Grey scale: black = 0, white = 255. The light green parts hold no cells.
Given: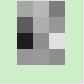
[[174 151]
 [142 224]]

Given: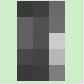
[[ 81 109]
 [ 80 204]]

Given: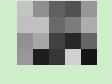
[[192 105]
 [167  65]]

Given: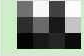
[[106  24]
 [ 25  38]]

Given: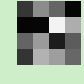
[[  6 243]
 [155  28]]

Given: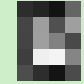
[[158  80]
 [159 129]]

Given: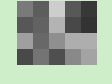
[[ 98 179]
 [104 143]]
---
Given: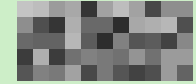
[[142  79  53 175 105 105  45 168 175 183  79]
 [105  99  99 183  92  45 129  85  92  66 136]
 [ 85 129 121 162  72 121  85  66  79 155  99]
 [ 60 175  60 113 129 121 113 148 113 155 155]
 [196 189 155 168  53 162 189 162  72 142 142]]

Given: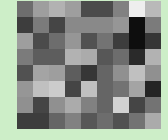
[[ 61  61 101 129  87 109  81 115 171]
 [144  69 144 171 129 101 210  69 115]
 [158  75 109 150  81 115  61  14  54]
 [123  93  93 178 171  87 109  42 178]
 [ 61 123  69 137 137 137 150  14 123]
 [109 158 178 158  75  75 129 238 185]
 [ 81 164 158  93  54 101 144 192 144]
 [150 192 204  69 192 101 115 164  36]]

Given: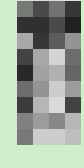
[[ 48  48  74  33]
 [168  54  93 148]
 [121  74 114  54]
 [108 148 205 156]
 [129 156 136 182]
 [ 40 162 176 101]
 [ 67 168 211 108]
 [ 60 182 218  67]
 [121 205 205 190]]

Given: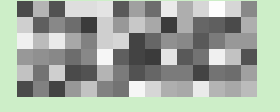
[[207  95 136 109  59 207 152 200 168  59 174 102  95  74 174]
 [194 115 207  74  82 180 123  82 102 123 123  67 115 109 160]
 [ 74 129  67 152 194 129 115 246 214 174 168 234 180 168 187]
 [152 144 136 109 136 246  95  67  59 228  89 115 240 194  82]
 [ 74 180  82 222 222 228  89 160 109 234 174 214 253 214 136]
 [240 187 234 168 129 207 214  67 102 144 136  89 123 152 152]]

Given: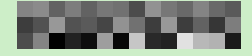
[[ 61  82 152  82  90  69 146 113  61 152  61  98  54 125]
 [ 76 132   1  34  14 158   7 198  41  34 225 184 178  26]
 [132 139  98 125  98 119 113  76 146 119 105 132 105  90]]

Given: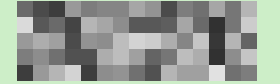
[[106  75  61 153 125 133 133 166 147  75 125 112 166 118 181]
 [218  88 106  68 181 166 141  88  88  94 166 106  49 118 204]
 [125 141 112  81  81 173 189 160 100 118 189 173  49 141 197]
 [ 61 153 181 211  61 141 147 112  81 181 160 160 225 112 125]
 [153 173 160  75 147 141 189 211 204 173 133 197  55 181 100]]

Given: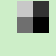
[[111   2]
 [200  51]]

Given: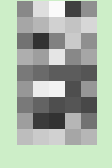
[[114  50 129 202 143]
 [158  58  50 182 114]
 [121  99  78  85  72]
 [121 106  92  92  85]
 [174 158 229 136 166]
 [166 182 209 195 215]
 [189 202 209 166 182]
 [136 222 250  64 143]
 [151 236 242  78 151]]
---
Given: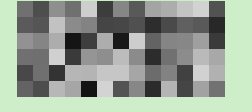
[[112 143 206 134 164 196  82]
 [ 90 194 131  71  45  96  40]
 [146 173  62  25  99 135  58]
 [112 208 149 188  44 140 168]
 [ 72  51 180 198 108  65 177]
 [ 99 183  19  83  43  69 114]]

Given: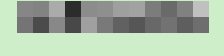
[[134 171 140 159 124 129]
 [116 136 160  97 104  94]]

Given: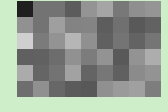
[[ 31 115 148 120 149]
 [145 159 132 112  98]
 [207 147 144 116 117]
 [ 96 109 124  89 173]
 [171 115 100  96 147]
 [110 103  88 154 125]]

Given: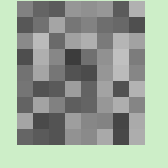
[[129  91 144  91]
 [ 87 165 130 104]
 [138 106 175 181]
 [ 78 135 112 192]
 [114 118  75 187]
 [117  90  99  81]
 [ 99 129 100 174]
 [165  83 135  69]
 [101  83 138  72]]

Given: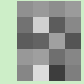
[[144 141]
 [114  92]
 [ 92 160]
 [152 111]
 [134  61]]

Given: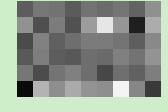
[[ 93 115 115 117 144]
 [145 124 156 150 172]
 [ 75  96 123 116 137]
 [ 89  93 110 128 147]
 [118 116 110 111 126]
 [ 10 142 147 244  57]]

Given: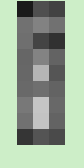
[[ 26  66]
 [113 113]
 [111  49]
 [102  99]
 [103  85]
 [105  99]
 [120 104]
 [113  99]
 [ 53  74]]

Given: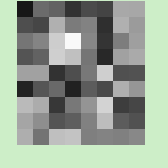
[[ 23  98  75 168]
 [ 78 176 130 176]
 [117 205 135 125]
 [ 84 207 117 161]
 [161  50 120  80]
 [ 34 105  92 175]
 [186  55 148  61]
 [165  84 129  92]
 [174 191 127 128]]
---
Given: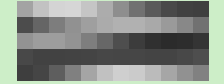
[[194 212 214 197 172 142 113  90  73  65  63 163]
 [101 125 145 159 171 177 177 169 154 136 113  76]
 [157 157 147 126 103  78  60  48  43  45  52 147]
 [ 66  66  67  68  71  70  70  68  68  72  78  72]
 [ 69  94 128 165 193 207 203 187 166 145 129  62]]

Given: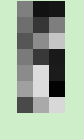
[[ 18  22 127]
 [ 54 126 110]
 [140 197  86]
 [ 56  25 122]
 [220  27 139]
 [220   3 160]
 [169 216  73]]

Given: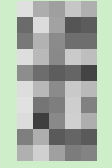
[[173 159 198 175 224]
 [220 162  85  92 107]
 [178 139 110 110 120]
 [185 137 202 190 222]
 [109  93 101  68 141]
 [184 139 201 185 221]
 [117 126 206 129 225]
 [ 63 137 208 174 220]
 [174  90 101  90 127]
 [208 160 124 131 176]]

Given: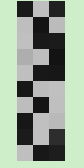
[[191  32  25]
 [ 20 187 190]
 [ 25  27 192]
 [190  19 174]
 [ 24  23 191]
 [188 192  23]
 [ 21 191 189]
 [192 185  23]
 [192  45  27]
 [ 24  29 191]]

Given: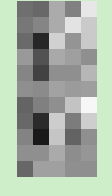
[[104 171 129 231 111]
 [133 171 227 202 119]
 [ 39 209 148 201 106]
 [ 82 169 159 143 153]
 [ 66 143 143 182 133]
 [139 162 155 158 143]
 [128 143 195 247 100]
 [ 43 205 124 206 104]
 [ 26 197  99 143 131]
 [143 170 141 150 143]
 [160 160 143 143 103]]

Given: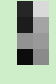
[[217  38]
 [164  28]
 [153 146]
 [138  12]]

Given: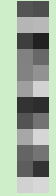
[[ 78  84]
 [184 181]
 [ 33  62]
 [104 129]
 [146 130]
 [210 159]
 [ 45  51]
 [115  83]
 [214 167]
 [116 100]
 [ 51  93]
 [215 209]]

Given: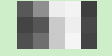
[[143 237 243  63  88]
 [ 86 202 238  72  68]
 [111 201 245  68  79]]
